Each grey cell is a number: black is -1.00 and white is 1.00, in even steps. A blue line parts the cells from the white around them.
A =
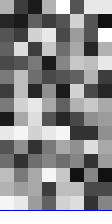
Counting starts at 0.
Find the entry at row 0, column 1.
-0.52
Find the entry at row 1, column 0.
-0.70
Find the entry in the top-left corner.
0.40
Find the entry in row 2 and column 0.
-0.34
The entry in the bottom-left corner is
0.92
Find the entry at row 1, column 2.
-0.24
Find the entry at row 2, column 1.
-0.52
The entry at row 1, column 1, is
-0.79
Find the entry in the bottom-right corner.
0.04
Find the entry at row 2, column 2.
0.65
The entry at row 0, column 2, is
-0.79
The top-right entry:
0.82

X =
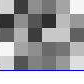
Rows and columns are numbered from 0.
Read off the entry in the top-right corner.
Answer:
0.92
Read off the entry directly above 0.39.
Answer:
0.11
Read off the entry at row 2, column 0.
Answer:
-0.25
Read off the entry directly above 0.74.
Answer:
0.47
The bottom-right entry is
0.74
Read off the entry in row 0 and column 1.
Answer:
-0.53
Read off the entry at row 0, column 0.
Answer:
0.65
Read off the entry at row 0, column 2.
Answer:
0.11
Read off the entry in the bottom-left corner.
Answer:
0.65

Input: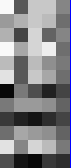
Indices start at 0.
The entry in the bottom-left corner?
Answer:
-0.39
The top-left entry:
0.95
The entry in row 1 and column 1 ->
0.39
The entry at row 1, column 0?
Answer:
0.21
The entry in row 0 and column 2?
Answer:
0.57
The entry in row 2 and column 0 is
0.39
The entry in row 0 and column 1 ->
-0.31
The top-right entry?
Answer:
0.04
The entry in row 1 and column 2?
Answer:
0.57

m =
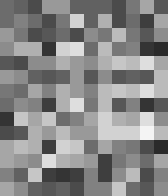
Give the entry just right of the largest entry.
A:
0.47
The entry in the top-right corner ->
-0.32
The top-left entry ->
-0.15
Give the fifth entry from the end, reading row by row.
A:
0.01
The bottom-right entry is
0.10
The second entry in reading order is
-0.24
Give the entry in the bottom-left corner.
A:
0.30
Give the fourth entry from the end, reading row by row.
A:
0.55
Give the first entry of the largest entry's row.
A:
-0.41
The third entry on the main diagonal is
-0.41
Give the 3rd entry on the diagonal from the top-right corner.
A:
-0.07
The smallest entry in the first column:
-0.59
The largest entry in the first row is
0.30
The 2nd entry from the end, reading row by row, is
-0.32
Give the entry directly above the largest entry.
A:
0.74
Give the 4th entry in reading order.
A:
0.20
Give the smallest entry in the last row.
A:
-0.41
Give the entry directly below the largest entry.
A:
-0.41

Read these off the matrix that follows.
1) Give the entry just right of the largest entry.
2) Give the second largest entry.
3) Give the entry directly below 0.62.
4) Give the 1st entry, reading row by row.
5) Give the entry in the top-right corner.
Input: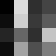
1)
-0.63
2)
0.62
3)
-0.20
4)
-0.99
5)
-0.47

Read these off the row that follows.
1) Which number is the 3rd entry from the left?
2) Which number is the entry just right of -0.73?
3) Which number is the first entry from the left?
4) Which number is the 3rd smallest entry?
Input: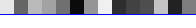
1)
0.45
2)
-0.02
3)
0.80
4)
-0.64

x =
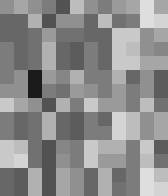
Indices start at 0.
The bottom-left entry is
-0.19
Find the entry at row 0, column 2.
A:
0.13
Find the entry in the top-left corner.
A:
0.13
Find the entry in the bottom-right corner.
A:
0.66
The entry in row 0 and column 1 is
0.30
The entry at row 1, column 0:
-0.19
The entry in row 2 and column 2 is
-0.11
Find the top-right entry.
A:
0.30
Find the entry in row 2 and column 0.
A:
-0.19

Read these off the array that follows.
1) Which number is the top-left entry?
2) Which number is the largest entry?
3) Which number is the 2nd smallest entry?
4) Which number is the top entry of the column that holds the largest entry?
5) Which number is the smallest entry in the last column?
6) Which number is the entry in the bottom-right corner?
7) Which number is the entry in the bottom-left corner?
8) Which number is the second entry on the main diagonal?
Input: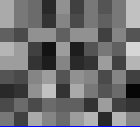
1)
0.33
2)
0.67
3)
-0.85
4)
0.51
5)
-0.95
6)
0.04
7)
-0.06
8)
-0.06

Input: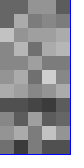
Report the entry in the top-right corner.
-0.28
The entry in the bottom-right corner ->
-0.37
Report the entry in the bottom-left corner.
-0.12
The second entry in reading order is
-0.20
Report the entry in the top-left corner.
-0.20
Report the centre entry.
-0.12
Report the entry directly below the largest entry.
0.16
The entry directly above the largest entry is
-0.03
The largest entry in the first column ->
0.52
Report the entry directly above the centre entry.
0.25
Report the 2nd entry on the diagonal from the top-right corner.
0.06
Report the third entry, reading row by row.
0.16

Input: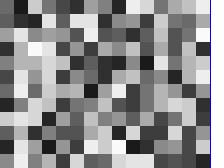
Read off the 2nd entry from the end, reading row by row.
-0.44
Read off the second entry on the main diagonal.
-0.62
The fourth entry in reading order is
-0.09
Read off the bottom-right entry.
-0.71
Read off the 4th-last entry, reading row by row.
-0.44
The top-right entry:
0.87
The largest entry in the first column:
0.60
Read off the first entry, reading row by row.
-0.17
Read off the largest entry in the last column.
0.96
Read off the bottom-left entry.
0.08
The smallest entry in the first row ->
-0.80
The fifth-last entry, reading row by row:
0.79
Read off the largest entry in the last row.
0.87
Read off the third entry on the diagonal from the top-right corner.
-0.35

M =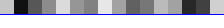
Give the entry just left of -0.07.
-0.24
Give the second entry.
-0.87
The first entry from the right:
0.63
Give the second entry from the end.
-0.49
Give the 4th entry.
0.10

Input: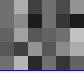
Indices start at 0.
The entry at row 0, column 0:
-0.12
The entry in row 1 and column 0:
-0.12
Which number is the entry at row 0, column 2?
-0.50
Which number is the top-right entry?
0.16
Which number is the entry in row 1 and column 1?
0.08
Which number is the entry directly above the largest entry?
-0.78
